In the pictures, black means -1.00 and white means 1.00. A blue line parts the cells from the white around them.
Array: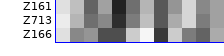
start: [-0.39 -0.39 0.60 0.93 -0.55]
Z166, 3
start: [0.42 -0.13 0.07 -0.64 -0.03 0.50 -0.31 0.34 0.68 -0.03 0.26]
Z713, 1

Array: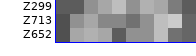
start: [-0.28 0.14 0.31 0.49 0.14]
Z299, 1
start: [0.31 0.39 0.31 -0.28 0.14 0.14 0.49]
Z652, 1
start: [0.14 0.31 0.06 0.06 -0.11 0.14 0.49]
Z713, 1
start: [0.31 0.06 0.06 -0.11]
Z713, 2
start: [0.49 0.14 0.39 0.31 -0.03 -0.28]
Z299, 4

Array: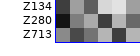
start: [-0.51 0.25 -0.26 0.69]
Z134, 0
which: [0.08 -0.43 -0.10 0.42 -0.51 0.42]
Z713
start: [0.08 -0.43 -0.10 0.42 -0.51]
Z713, 0
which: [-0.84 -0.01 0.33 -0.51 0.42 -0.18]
Z280

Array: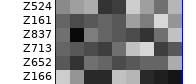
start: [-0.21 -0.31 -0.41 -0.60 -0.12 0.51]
Z837, 3
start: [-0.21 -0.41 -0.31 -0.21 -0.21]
Z652, 3
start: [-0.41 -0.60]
Z837, 5

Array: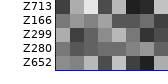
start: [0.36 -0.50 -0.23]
Z299, 0
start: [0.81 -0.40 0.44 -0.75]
Z713, 2
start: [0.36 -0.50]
Z299, 0
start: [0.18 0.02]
Z166, 1

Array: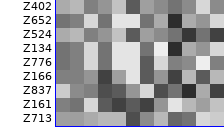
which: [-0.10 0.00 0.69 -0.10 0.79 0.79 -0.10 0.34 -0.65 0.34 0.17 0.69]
Z652
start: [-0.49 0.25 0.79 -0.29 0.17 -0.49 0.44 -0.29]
Z166, 3
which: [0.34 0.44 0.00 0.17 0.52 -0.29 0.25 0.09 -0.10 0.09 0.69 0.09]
Z402
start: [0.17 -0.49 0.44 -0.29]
Z166, 7

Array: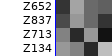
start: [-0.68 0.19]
Z713, 1
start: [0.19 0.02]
Z134, 0
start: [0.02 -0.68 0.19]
Z713, 0
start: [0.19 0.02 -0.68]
Z134, 0

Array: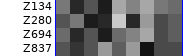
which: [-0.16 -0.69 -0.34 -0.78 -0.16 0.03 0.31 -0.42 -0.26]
Z694
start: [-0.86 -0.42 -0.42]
Z837, 6
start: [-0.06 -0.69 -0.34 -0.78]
Z134, 0

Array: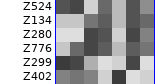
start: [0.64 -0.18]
Z524, 2
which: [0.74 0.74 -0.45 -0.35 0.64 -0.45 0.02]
Z280
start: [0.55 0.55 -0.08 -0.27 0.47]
Z134, 0
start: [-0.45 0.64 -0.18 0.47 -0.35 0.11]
Z524, 1

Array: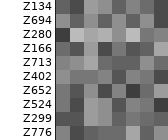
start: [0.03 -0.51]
Z652, 4
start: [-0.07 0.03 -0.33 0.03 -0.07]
Z402, 2
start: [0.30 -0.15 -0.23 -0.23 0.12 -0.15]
Z713, 2
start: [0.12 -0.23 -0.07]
Z299, 3

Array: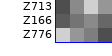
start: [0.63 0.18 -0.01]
Z776, 0
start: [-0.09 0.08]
Z166, 1
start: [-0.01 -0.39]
Z776, 2
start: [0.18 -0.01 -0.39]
Z776, 1
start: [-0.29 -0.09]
Z166, 0
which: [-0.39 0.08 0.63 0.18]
Z713

